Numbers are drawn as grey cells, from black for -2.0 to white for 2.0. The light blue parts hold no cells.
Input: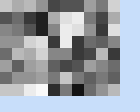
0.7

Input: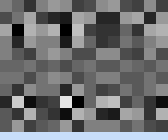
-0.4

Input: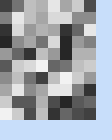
-0.2

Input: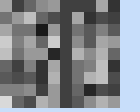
-1.0

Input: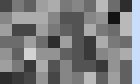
-0.1

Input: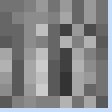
-0.2
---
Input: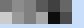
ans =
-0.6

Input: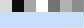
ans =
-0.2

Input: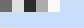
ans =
-1.3

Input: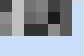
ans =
0.0

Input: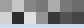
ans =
0.7

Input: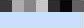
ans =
-1.3

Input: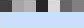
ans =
1.4

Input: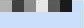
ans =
1.6
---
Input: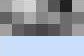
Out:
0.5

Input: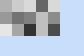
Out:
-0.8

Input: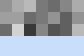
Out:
0.9

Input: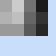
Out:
-1.4

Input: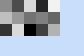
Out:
0.8

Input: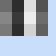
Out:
-0.5

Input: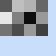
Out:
-1.0
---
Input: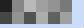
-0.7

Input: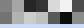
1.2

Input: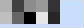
-2.0

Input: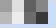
-0.3

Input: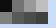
-0.8

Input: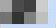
0.0
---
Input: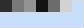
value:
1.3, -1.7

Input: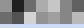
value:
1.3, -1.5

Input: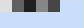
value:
1.5, -1.5

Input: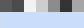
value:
1.8, -1.2

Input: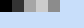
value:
1.2, -2.0

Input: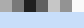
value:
1.9, -1.5
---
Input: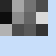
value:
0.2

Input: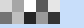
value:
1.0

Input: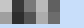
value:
-1.3

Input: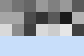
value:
0.6

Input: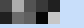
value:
-0.3

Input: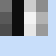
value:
-1.8
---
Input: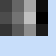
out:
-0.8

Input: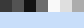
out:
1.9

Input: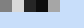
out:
0.6

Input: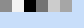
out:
1.2

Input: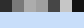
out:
-0.9

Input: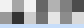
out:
0.8

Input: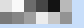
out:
-1.7

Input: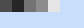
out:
1.6

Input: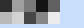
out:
-0.5

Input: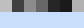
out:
-1.4
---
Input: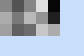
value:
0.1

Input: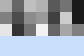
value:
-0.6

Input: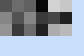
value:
-1.9

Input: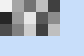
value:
-0.2

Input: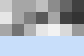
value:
0.2

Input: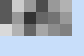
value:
-0.8

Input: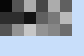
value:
-0.9

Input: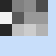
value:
0.0

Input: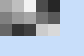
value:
1.8

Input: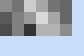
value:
0.6
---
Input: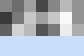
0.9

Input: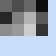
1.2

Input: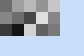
1.3

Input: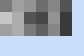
-0.1

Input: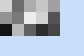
-0.5

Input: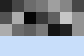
-0.5

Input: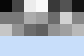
-0.3

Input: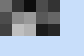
0.8
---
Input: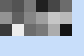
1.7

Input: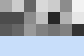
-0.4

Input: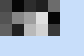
-1.5

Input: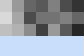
0.8

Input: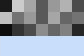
-1.2

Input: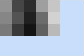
-1.1
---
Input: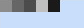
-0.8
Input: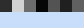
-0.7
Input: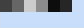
0.2
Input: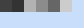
0.2
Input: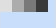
0.7
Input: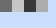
1.1
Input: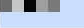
-1.9
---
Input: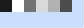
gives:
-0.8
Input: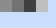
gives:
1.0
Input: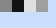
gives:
0.5
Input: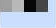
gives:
-0.9
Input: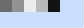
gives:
-1.7
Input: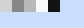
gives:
-1.7
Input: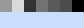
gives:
-2.0
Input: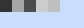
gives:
1.0
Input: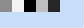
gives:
-1.4
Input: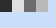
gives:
0.9
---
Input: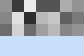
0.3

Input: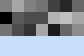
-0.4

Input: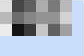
0.9

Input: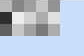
0.3

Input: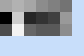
-0.2

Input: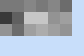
-0.3

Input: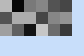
-0.9

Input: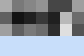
0.5
